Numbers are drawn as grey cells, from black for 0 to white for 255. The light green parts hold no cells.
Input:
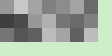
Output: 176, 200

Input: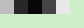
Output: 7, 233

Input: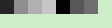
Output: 198, 198

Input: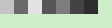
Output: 86, 226

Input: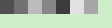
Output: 135, 225

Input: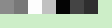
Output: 193, 253

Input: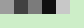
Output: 123, 200
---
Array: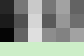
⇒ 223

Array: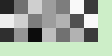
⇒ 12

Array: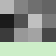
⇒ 163

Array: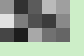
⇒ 168

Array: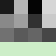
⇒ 101

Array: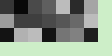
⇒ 188

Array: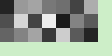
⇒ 164
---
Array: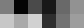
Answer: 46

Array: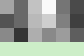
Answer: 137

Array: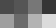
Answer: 107

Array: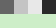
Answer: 196

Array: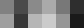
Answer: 203

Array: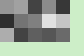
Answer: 95

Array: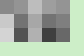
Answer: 177

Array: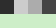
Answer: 204
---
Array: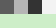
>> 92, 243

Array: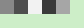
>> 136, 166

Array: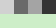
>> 209, 52

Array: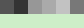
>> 84, 120

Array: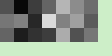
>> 81, 118

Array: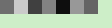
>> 110, 100

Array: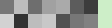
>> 119, 129

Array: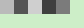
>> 186, 123

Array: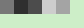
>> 119, 164
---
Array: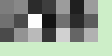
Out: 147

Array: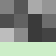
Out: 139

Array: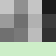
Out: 121

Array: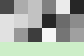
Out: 151

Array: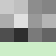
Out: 46

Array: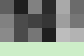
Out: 75

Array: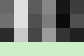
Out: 201

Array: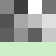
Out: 146

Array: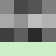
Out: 94

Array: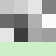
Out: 60
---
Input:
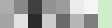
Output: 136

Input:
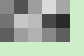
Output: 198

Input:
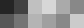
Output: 65

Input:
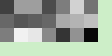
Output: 85

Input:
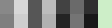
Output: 215

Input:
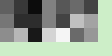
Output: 45

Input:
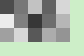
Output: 128

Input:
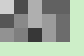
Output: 137
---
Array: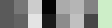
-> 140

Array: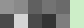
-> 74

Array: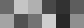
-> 206

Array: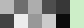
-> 152

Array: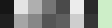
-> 95

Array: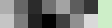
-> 64

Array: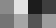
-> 166

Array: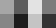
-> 29
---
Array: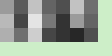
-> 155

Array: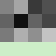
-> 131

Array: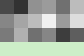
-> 73

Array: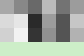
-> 168

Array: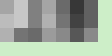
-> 165

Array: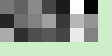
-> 119

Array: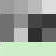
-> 155

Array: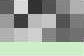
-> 94

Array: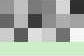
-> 150

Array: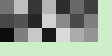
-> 115
